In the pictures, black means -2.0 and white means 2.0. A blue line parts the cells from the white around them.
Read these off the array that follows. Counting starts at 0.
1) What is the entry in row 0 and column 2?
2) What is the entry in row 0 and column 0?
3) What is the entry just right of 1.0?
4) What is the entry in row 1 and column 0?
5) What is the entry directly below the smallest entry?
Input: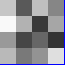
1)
1.0
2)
1.1
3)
0.1
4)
1.9
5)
1.5

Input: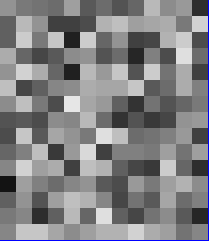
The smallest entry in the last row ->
-0.2
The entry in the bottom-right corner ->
0.1
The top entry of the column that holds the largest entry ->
0.5
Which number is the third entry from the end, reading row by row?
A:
0.5
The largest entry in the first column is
1.0
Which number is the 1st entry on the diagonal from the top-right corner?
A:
-1.3
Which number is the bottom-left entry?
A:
0.1
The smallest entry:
-1.7
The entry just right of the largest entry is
0.6
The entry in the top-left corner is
0.3
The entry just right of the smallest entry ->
0.5
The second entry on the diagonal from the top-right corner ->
-0.1
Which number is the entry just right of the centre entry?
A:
-1.2
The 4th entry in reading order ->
-0.3
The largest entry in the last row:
1.3
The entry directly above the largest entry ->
0.2
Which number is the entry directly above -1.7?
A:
0.1
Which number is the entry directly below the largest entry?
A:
0.1
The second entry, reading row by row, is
-0.1
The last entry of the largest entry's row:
-0.1
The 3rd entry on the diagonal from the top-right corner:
0.8
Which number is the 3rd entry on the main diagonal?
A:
-0.1
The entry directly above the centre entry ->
0.4
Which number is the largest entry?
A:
1.6
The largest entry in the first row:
0.9
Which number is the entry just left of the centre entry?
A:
0.9
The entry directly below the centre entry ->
1.5
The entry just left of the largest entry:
-0.8
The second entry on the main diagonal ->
0.9

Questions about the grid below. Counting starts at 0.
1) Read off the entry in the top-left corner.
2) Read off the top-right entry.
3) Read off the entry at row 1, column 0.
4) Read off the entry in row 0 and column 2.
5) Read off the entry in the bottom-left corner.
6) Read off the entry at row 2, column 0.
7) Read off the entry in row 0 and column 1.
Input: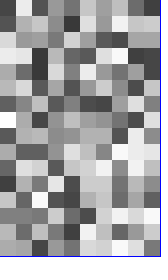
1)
-0.9
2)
-1.0
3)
-0.7
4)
-0.7
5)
0.7
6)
1.4
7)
1.7

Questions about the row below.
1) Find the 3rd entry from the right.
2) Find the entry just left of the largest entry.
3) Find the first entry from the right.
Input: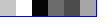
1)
-0.3
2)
1.1
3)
0.6
